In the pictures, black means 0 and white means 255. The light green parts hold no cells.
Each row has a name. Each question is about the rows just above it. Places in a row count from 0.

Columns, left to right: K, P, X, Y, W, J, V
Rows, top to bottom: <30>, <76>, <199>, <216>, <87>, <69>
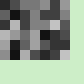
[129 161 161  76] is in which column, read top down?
Y
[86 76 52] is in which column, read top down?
V
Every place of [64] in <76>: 2 4 5

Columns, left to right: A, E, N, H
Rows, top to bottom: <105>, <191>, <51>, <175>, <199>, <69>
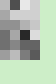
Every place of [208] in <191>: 1 2 3
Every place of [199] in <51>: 3

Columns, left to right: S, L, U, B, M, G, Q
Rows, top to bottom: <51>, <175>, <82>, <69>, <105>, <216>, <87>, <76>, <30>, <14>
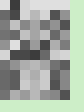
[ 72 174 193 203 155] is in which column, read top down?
U
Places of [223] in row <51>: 0 3 4 5 6
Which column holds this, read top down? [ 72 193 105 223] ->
L
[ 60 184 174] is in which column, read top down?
B

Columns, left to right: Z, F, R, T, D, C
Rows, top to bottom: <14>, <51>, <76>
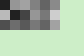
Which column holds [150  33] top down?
F
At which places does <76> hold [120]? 3

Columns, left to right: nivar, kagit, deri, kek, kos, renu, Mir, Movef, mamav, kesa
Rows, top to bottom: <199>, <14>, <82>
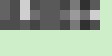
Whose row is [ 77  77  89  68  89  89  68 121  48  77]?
<82>
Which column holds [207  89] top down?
deri
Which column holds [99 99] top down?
nivar
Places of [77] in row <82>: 0 1 9
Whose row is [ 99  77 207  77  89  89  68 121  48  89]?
<199>
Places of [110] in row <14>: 3 6 8

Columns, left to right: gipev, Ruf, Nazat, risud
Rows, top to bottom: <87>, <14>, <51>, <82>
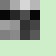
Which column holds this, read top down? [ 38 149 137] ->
Ruf
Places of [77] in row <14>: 2

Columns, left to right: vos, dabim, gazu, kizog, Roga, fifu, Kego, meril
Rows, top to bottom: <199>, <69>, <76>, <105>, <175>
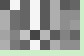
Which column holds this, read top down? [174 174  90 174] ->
fifu
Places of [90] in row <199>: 4 6
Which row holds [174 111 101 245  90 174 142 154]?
<76>

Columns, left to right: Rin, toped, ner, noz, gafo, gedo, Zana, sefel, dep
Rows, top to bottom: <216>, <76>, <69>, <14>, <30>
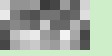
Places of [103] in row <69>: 3 5 6
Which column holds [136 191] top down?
toped

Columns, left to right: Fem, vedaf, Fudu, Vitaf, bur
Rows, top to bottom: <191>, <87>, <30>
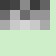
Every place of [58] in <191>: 0 3
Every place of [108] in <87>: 0 2
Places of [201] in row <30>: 1 3
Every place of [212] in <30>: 2
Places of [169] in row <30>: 0 4
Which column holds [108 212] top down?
Fudu

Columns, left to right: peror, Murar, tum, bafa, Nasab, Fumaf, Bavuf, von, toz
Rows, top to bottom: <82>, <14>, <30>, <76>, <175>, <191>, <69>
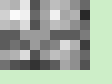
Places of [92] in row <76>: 0 1 5 6 7
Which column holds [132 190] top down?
Fumaf
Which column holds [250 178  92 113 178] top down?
Murar
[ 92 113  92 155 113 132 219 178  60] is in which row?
<175>
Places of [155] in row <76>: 2 3 4

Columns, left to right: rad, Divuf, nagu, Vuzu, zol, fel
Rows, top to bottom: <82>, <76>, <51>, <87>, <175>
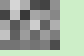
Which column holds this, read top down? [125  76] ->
fel
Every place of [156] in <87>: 2 4
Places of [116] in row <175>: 0 1 3
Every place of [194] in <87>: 0
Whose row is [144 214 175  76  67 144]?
<82>
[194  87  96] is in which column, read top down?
Divuf

